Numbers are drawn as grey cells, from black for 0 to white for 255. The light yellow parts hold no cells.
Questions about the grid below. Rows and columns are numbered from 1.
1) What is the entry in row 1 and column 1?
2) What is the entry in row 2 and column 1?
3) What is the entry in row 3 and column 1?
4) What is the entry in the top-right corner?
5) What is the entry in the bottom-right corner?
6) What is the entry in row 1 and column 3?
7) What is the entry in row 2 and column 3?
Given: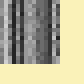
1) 137
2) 137
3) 152
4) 152
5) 166
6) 166
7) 108

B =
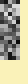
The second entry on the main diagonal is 118
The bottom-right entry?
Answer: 147
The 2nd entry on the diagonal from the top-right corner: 219
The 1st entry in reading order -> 50
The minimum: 9
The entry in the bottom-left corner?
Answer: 207
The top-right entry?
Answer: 34
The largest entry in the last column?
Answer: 219
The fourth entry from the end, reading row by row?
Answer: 147
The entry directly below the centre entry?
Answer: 80
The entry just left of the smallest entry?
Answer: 162
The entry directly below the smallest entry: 147
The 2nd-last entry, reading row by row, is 34
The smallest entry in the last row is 22
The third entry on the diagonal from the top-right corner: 207
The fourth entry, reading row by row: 106

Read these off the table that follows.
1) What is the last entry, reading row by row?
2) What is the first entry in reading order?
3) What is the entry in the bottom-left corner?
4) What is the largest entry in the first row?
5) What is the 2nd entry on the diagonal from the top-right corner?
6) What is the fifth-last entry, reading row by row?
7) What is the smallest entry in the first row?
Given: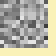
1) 158
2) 103
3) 103
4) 212
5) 158
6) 118
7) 90

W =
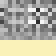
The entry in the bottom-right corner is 176
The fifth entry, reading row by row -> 103
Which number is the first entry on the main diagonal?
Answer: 201
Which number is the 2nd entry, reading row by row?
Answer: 188
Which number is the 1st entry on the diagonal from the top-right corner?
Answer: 87
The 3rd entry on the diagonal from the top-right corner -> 214
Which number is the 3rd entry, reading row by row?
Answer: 116
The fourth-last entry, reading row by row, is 145
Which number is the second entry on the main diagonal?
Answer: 176
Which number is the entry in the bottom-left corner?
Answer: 161
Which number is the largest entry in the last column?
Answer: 201

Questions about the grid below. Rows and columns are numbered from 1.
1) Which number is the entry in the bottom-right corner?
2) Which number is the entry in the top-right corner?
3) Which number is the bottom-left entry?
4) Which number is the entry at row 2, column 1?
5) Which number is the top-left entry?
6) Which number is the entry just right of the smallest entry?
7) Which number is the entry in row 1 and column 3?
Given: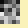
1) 141
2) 32
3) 86
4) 86
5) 7
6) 48
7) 74

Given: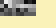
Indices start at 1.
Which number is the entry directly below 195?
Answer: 56
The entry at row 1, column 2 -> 237
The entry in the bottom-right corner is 93
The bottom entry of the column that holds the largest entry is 81
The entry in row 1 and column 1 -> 69
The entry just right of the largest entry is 208
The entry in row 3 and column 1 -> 40
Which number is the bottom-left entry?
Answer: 108
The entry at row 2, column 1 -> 166

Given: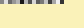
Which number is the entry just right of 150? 181
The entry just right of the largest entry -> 52
